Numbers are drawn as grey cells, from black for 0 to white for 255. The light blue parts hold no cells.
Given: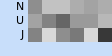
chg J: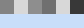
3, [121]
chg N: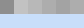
2, [194]
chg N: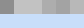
5, [173]
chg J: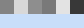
4, [216]

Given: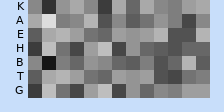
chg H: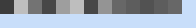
11, [103]
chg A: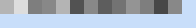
0, [169]
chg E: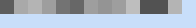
9, [180]
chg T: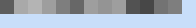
4, [115]

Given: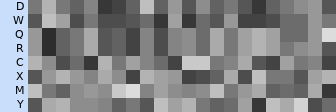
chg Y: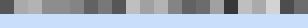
12, [120]
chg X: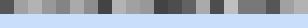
1, [152]
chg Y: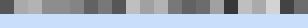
20, [77]
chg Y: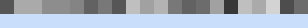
2, [179]
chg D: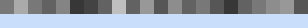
1, [179]

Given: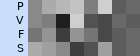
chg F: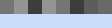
5, [72]
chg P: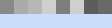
3, [195]
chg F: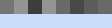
4, [117]

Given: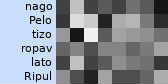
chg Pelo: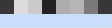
7, [44]
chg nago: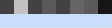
5, [113]

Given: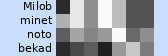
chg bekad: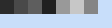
6, [123]
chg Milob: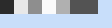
4, [188]
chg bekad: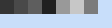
0, [43]
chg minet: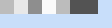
0, [176]

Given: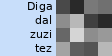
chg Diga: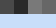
3, [112]
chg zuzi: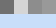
0, [103]
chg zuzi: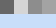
3, [153]
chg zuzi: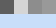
0, [103]
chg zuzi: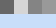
2, [141]
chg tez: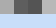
0, [163]

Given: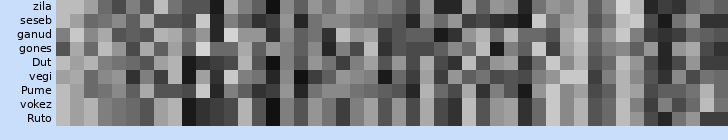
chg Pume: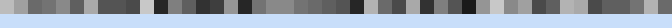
41, [160]
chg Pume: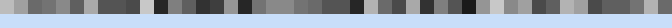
23, [95]
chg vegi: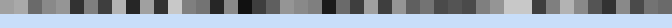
9, [26]

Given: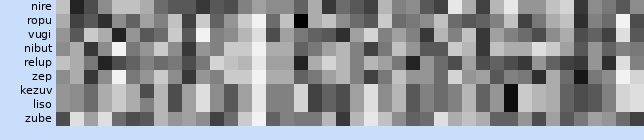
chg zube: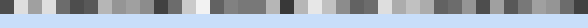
32, [98]
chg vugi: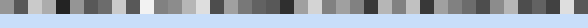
36, [172]
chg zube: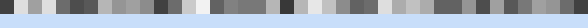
0, [77]

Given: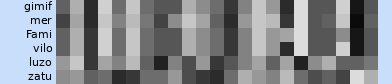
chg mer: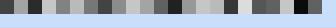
12, [43]
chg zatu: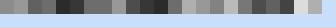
17, [109]
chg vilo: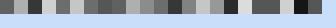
8, [86]
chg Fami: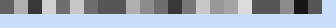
13, [130]
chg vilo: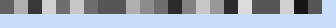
12, [55]

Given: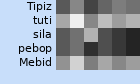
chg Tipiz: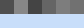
0, [89]
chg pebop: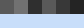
3, [79]
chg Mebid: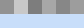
1, [210]
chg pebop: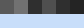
4, [56]
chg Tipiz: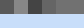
4, [125]
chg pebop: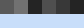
2, [47]
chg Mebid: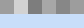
0, [146]

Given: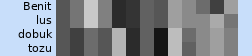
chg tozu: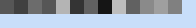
5, [43]
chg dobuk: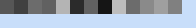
3, [86]

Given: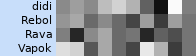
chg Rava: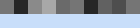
0, [127]
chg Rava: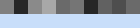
9, [117]
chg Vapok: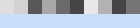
8, [60]
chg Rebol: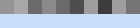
5, [69]
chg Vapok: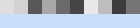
7, [178]

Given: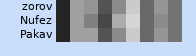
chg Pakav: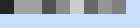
8, [116]
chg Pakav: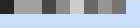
3, [83]
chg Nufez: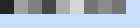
6, [104]
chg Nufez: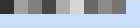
0, [36]
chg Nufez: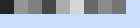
1, [160]

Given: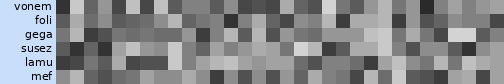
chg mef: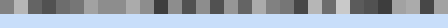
0, [141]
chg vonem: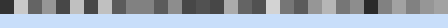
25, [150]
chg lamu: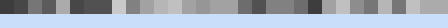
31, [162]

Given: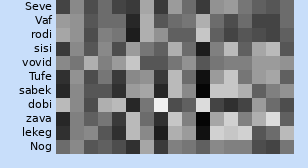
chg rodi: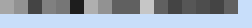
2, [77]
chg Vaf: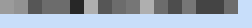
13, [108]

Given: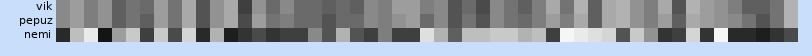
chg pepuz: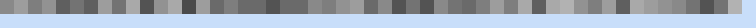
15, [115]
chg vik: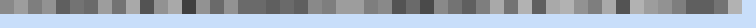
16, [137]
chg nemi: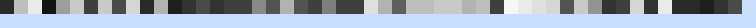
47, [246]
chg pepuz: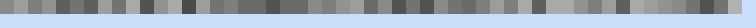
40, [178]
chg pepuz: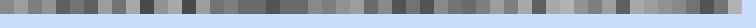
10, [83]

